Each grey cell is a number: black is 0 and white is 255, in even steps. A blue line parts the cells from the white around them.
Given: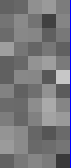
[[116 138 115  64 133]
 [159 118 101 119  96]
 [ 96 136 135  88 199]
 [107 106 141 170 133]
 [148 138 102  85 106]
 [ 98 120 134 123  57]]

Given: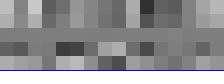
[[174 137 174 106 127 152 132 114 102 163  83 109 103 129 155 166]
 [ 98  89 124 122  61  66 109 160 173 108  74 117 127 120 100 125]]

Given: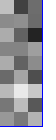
[[139 143 107]
 [132 132 159]
 [106 165  78]
 [119 188  88]]

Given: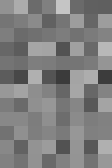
[[117 125 139  97 117 157 102 157]
 [103  92 166 164  82 160 105 184]
 [ 92  72 176  84  59 164 173  60]
 [124 106 144 151 118 134  88 164]
 [114 144 126 133 122 151 128 130]
 [129 115 146 105 129 148 115 152]]

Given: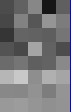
[[ 71 130  86 149 124]
 [ 83  72 165  98  76]
 [182 200 142 176 165]
 [153 156 149 144 147]]

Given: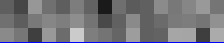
[[112  93 121 134 126 142 116  73  97 138  96 107 122 125 117 145]]
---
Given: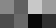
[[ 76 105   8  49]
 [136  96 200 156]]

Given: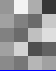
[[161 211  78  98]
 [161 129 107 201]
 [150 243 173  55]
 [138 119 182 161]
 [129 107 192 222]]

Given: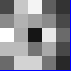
[[255 169  21 232 106]
 [187 187 116 169  72]
 [138 178 159 138  72]
 [106 211 211 116  40]
 [ 72 199 244  94  51]]

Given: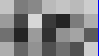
[[196 124 136 186 196 186 205]
 [174 102 146  80 112  80 205]
 [112  36 155  48 146 164  91]
 [155  70 215  58  36 124 174]]

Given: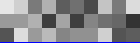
[[230 208 122 177  93 112  74 196 122 220]
 [ 84 220 154 186 133 145 145 208  84  93]
 [154 154 177  62 165  62 133 112 103  51]]

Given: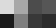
[[ 26 127  56  44]
 [219 168  76  86]]
